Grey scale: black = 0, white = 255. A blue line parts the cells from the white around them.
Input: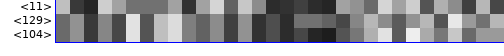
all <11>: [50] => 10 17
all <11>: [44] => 16 19

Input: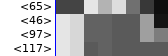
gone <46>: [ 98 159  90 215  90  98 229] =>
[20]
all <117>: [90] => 3 5 6 7 8

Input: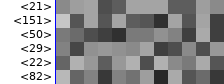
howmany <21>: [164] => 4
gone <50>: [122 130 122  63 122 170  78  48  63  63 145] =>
[107]
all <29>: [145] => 3 5
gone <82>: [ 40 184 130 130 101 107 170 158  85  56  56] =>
[114]
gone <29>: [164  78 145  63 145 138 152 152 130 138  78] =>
[70]
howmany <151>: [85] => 4

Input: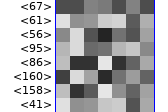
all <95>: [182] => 1 5
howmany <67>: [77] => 4
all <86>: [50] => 2 3 5

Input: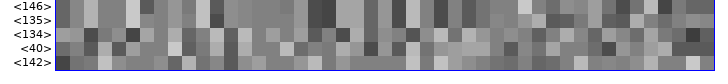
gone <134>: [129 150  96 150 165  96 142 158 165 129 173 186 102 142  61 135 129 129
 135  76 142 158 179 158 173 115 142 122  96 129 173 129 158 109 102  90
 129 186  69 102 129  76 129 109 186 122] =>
[84]
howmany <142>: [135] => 2
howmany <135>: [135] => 5

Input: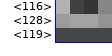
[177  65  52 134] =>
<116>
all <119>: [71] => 1 2 3 4
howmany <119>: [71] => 4
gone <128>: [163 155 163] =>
[147]
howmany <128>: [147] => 1
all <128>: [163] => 2 3
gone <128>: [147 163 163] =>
[155]

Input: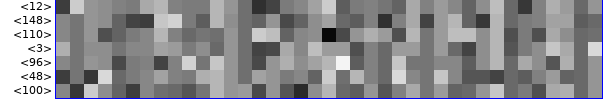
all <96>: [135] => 1 28 29
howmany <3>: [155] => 6
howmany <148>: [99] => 4
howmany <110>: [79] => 4
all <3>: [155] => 9 20 21 25 26 28

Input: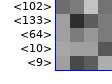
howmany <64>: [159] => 1
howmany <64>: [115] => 0
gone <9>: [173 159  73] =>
[93]
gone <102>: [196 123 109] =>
[115]
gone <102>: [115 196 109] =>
[123]
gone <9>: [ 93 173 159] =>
[73]
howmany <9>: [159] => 1

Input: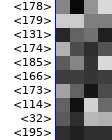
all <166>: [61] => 1 2 4
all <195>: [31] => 2
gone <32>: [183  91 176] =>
[46]
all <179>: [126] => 3 4
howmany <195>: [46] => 3
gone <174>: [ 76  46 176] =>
[83]
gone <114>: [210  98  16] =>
[105]

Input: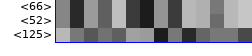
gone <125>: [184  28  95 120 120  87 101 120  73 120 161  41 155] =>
[114]
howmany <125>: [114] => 1

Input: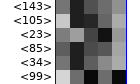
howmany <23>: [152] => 1
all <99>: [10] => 3 5

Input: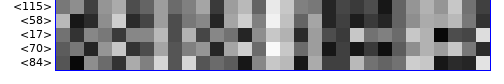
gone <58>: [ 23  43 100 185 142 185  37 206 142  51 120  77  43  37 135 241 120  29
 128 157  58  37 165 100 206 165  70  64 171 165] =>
[192]
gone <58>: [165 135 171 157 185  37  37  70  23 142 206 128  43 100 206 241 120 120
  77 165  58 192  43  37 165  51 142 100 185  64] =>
[29]

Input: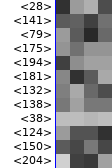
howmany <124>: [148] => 0
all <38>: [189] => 1 2 4
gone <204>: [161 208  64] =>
[57]
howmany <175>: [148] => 3
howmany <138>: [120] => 3
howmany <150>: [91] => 1
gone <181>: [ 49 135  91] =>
[169]

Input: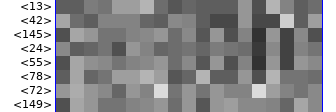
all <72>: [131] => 7 13 14 17
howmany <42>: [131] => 4
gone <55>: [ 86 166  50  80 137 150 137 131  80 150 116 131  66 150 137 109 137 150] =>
[144]
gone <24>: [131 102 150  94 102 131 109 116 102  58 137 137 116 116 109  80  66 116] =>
[124]
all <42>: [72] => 12 13 15 16
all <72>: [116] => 9 11 18
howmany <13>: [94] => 6

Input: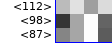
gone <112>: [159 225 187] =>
[219]
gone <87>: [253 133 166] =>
[92]

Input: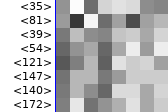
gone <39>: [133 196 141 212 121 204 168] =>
[190]
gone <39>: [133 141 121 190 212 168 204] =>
[196]

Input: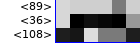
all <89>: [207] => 2 3 4 6
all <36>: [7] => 4
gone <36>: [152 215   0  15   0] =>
[7]
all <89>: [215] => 1
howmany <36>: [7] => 1
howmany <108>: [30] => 2

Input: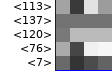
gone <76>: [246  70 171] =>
[240]
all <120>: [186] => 2 3 4
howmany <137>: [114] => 4
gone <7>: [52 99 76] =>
[106]

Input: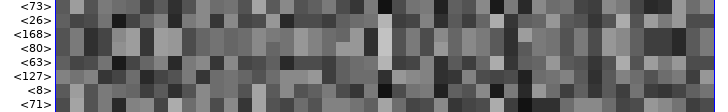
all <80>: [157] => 6 8
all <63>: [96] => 1 16 21 34
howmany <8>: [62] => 4
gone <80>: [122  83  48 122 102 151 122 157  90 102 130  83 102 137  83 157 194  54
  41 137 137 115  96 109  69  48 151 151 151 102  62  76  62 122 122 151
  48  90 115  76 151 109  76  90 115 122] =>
[144]
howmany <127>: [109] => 8

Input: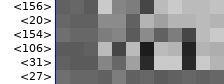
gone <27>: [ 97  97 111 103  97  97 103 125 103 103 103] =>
[91]
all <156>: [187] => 8 10 11
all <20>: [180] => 7 9 10 12
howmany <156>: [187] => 3
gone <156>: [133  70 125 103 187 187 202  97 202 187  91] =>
[194]
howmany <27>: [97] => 4

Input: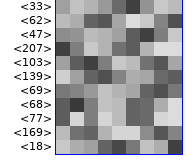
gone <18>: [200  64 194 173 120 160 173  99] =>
[72]
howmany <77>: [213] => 3
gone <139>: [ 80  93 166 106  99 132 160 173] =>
[207]

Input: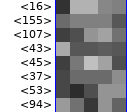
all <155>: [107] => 1
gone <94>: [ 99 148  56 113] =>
[154]
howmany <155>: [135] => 0
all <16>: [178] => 2 3
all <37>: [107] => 2 3 4
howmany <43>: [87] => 3

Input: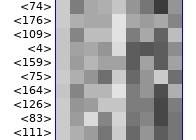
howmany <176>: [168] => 4
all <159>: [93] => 6 8
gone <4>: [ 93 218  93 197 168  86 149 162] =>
[141]
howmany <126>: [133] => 0
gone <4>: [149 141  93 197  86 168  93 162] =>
[218]
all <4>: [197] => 1
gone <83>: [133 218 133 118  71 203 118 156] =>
[211]

